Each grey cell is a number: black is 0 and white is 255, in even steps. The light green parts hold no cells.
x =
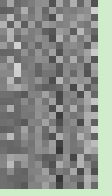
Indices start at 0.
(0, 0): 116
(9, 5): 101
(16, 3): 120
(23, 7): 82
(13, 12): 171
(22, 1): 164
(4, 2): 123
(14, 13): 196
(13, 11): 78
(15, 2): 105
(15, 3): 120
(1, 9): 129
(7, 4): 114
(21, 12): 177
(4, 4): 125
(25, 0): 112
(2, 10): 137
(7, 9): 132
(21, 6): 137
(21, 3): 109
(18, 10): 122
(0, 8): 166
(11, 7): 78
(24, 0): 110
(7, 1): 103
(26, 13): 106
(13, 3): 89
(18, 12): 150
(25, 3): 104
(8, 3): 120
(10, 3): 128
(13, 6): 161
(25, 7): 152
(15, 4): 124
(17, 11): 74
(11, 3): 133
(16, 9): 135
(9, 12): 88
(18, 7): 158

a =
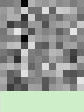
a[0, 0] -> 122
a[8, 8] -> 143
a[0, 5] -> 159
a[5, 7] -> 162
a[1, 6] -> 223
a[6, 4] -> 218
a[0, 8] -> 140
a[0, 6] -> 150
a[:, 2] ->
[137, 144, 173, 94, 229, 137, 192, 85, 48, 161, 113, 68, 95]
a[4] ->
[118, 166, 229, 143, 82, 149, 130, 141, 97, 127, 229, 131]
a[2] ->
[146, 174, 173, 45, 204, 100, 107, 138, 109, 145, 151, 106]
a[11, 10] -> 97
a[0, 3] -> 6
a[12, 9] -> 170
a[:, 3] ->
[6, 208, 45, 81, 143, 5, 82, 215, 182, 201, 225, 115, 77]
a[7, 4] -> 126
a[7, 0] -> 119
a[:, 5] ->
[159, 116, 100, 154, 149, 158, 102, 118, 134, 128, 128, 135, 156]
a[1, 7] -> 99
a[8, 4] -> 121
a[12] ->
[155, 60, 95, 77, 160, 156, 86, 149, 160, 170, 126, 197]
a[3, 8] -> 161
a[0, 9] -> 147
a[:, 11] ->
[139, 132, 106, 201, 131, 147, 123, 106, 173, 130, 99, 226, 197]
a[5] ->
[124, 127, 137, 5, 179, 158, 148, 162, 134, 147, 126, 147]
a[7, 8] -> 175
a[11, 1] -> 97
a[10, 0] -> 147

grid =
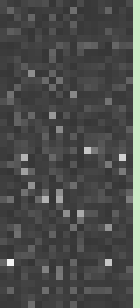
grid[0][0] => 74
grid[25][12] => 63
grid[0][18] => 74
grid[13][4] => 58
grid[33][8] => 56
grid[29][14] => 61
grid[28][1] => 112
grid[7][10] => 57
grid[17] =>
[70, 56, 99, 86, 66, 73, 62, 63, 61, 58, 54, 63, 55, 57, 73, 62, 59, 74, 60]
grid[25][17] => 58
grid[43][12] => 61
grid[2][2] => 81
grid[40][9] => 60
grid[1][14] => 68
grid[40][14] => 60
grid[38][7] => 54
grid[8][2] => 78
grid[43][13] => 63
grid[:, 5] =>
[73, 60, 59, 56, 68, 76, 68, 64, 62, 72, 55, 75, 67, 59, 67, 62, 60, 73, 73, 61, 62, 56, 65, 62, 61, 67, 56, 64, 106, 68, 76, 79, 58, 67, 82, 62, 64, 75, 66, 60, 61, 60, 64, 55]
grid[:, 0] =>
[74, 71, 59, 58, 69, 70, 57, 59, 63, 64, 56, 63, 65, 64, 81, 62, 59, 70, 61, 67, 66, 59, 59, 73, 56, 62, 63, 62, 90, 61, 59, 66, 69, 66, 82, 57, 61, 103, 69, 58, 63, 68, 60, 57]
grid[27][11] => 60
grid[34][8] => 59
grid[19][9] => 59
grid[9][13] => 71
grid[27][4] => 76
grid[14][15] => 115
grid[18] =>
[61, 62, 54, 73, 58, 73, 79, 54, 139, 62, 59, 80, 63, 62, 61, 55, 66, 63, 94]
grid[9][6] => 69
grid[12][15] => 62
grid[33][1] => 55
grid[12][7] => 106
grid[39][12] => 82
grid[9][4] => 68
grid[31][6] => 65
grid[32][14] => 84
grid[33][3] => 66

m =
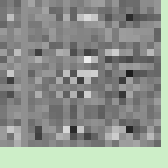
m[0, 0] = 112
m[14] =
[107, 131, 114, 144, 117, 126, 132, 122, 122, 145, 115, 131, 141, 148, 142, 110, 146, 95, 135, 109, 134, 127, 154]
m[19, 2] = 186
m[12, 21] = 132
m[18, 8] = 122
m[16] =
[121, 141, 152, 144, 137, 139, 129, 110, 107, 130, 96, 141, 112, 117, 94, 124, 115, 139, 125, 141, 138, 114, 125]
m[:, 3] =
[144, 144, 144, 144, 144, 144, 144, 144, 144, 144, 144, 144, 144, 144, 144, 144, 144, 144, 144, 144, 144]
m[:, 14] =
[158, 112, 125, 158, 136, 129, 114, 126, 122, 118, 121, 121, 115, 121, 142, 96, 94, 140, 126, 129, 112]
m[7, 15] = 180
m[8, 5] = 174
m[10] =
[122, 200, 140, 144, 101, 137, 151, 151, 104, 190, 84, 200, 202, 208, 121, 95, 127, 132, 28, 84, 88, 106, 103]
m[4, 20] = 148
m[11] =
[110, 62, 130, 144, 127, 163, 119, 111, 170, 93, 179, 62, 184, 106, 121, 110, 117, 59, 159, 111, 136, 122, 130]
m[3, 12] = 149
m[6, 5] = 140
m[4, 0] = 153
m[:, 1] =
[126, 133, 190, 127, 132, 132, 134, 117, 155, 136, 200, 62, 138, 78, 131, 139, 141, 129, 198, 114, 138]
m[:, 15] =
[124, 109, 86, 121, 156, 154, 110, 180, 74, 147, 95, 110, 145, 96, 110, 117, 124, 112, 149, 180, 145]
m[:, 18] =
[109, 125, 43, 126, 154, 154, 127, 154, 72, 151, 28, 159, 141, 165, 135, 148, 125, 111, 37, 161, 156]
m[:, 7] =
[136, 105, 148, 138, 153, 150, 103, 129, 135, 141, 151, 111, 142, 113, 122, 107, 110, 122, 152, 129, 139]
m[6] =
[108, 134, 128, 144, 146, 140, 155, 103, 106, 135, 97, 134, 122, 132, 114, 110, 129, 110, 127, 106, 137, 116, 148]
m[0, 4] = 164
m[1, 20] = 138
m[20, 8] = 126
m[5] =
[138, 132, 146, 144, 122, 126, 109, 150, 131, 142, 133, 132, 132, 112, 129, 154, 124, 157, 154, 155, 141, 142, 102]
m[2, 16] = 117
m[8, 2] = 132
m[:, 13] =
[156, 131, 198, 151, 128, 112, 132, 83, 184, 105, 208, 106, 118, 140, 148, 116, 117, 144, 136, 97, 113]
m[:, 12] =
[144, 124, 216, 149, 134, 132, 122, 67, 236, 124, 202, 184, 128, 206, 141, 114, 112, 137, 111, 67, 125]
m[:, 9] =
[146, 139, 174, 147, 138, 142, 135, 166, 143, 140, 190, 93, 135, 96, 145, 134, 130, 140, 215, 167, 137]
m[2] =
[119, 190, 130, 144, 134, 152, 149, 148, 102, 174, 100, 190, 216, 198, 125, 86, 117, 119, 43, 82, 89, 99, 104]

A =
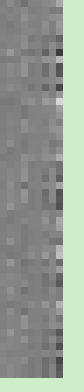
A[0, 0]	126
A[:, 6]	[136, 132, 132, 142, 139, 120, 123, 99, 147, 110, 111, 130, 103, 139, 155, 134, 130, 126, 131, 128, 133, 137, 142, 129, 122, 112, 136, 109, 113, 116, 134, 145, 134, 124, 130, 138, 152, 117, 132, 113, 116, 122, 124, 148, 130, 122, 128, 118, 119, 113, 133, 110, 111, 111]
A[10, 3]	146
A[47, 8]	87
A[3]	[127, 122, 129, 135, 128, 129, 142, 127, 153]
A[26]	[126, 140, 127, 114, 130, 129, 136, 139, 163]
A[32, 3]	122
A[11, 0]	127
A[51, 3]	138
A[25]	[130, 136, 132, 146, 126, 129, 112, 137, 95]
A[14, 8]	213
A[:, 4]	[130, 125, 132, 128, 133, 122, 130, 115, 138, 124, 124, 128, 118, 132, 143, 130, 128, 130, 133, 128, 130, 131, 137, 124, 128, 126, 130, 124, 124, 124, 130, 130, 130, 126, 128, 133, 139, 123, 130, 123, 125, 125, 126, 137, 128, 128, 131, 124, 128, 123, 130, 122, 121, 122]
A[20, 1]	140
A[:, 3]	[114, 136, 144, 135, 132, 139, 143, 122, 140, 148, 146, 124, 128, 132, 136, 120, 122, 144, 140, 125, 122, 124, 142, 138, 144, 146, 114, 148, 146, 127, 127, 134, 122, 123, 122, 122, 129, 115, 123, 126, 136, 113, 127, 129, 114, 145, 145, 126, 145, 130, 128, 138, 127, 127]
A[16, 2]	129
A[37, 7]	135
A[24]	[128, 134, 131, 144, 128, 129, 122, 139, 116]
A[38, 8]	155
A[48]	[128, 133, 131, 145, 128, 129, 119, 137, 112]
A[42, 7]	132
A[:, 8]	[168, 125, 146, 153, 148, 100, 124, 59, 182, 84, 87, 143, 72, 150, 213, 158, 147, 128, 146, 143, 127, 142, 173, 114, 116, 95, 163, 83, 89, 83, 135, 167, 159, 131, 115, 180, 190, 109, 155, 101, 90, 126, 125, 176, 152, 119, 134, 87, 112, 82, 137, 72, 88, 94]
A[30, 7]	128
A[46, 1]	132
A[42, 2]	130
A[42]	[128, 134, 130, 127, 126, 128, 124, 132, 125]
